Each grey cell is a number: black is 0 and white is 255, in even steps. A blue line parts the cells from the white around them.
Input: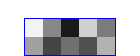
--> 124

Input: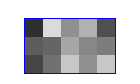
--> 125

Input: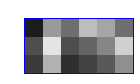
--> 208

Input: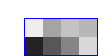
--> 183

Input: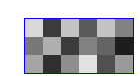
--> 29

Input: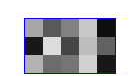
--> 98

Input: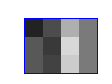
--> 122

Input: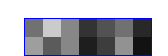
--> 40

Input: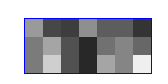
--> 103

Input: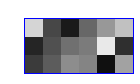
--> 47
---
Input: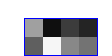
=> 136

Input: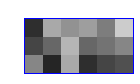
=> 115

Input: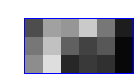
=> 87

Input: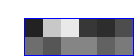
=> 98

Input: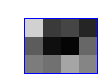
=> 5

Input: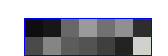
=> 35
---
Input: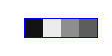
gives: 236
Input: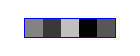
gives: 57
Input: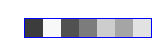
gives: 248
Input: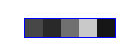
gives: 41
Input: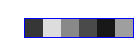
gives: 221
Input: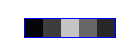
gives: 61
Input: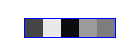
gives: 233
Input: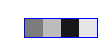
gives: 188
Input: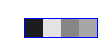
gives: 227
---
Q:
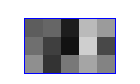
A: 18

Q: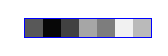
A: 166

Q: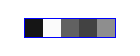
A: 97

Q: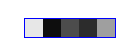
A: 76

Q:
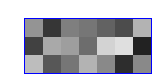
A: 109

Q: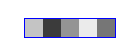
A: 148

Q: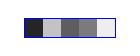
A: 94
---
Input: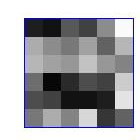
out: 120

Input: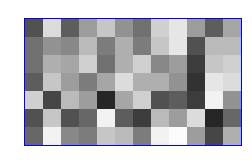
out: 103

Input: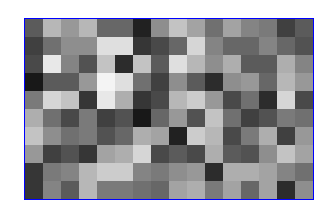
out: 54

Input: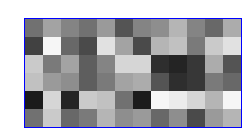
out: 113

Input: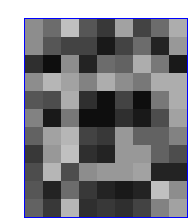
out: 98
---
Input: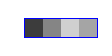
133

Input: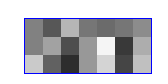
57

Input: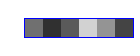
68

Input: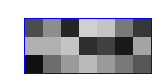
25

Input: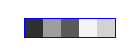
89

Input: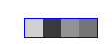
117
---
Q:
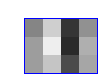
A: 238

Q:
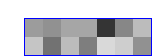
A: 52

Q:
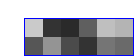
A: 95

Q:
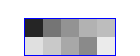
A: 147

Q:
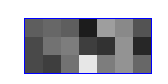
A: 50

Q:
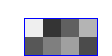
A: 52
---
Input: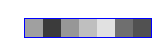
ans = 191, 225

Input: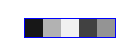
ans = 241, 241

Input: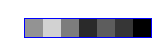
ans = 42, 210

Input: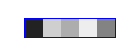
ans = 173, 238

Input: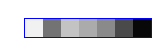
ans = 171, 241

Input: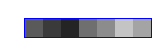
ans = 111, 196

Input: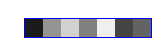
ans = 128, 239

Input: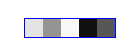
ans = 248, 248

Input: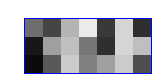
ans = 119, 235

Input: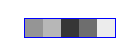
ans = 54, 236
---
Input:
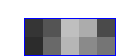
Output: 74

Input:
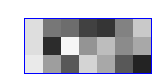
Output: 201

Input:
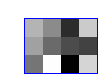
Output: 203

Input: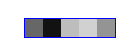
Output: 148

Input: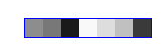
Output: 58

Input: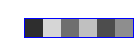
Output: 142
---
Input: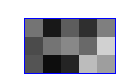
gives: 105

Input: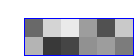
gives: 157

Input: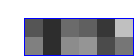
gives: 75

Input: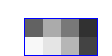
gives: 182

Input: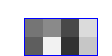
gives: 50

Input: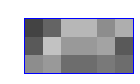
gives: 163
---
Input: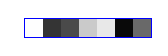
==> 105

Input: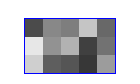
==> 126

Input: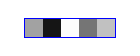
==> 162

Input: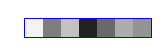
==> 148

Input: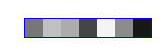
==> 140

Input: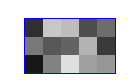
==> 121
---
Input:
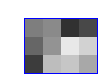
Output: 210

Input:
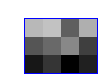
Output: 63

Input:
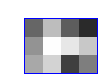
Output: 200

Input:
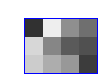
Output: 80

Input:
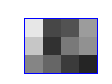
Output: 145

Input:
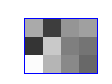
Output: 116
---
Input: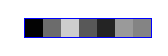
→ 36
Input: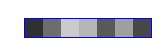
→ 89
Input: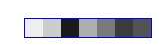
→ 122
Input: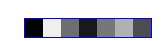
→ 119
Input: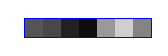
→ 153
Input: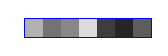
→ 61
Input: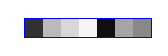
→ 16
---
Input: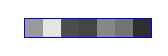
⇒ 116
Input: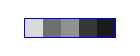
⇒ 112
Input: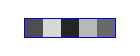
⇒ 105
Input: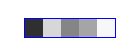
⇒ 165
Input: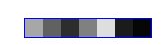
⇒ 97
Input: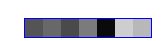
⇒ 104
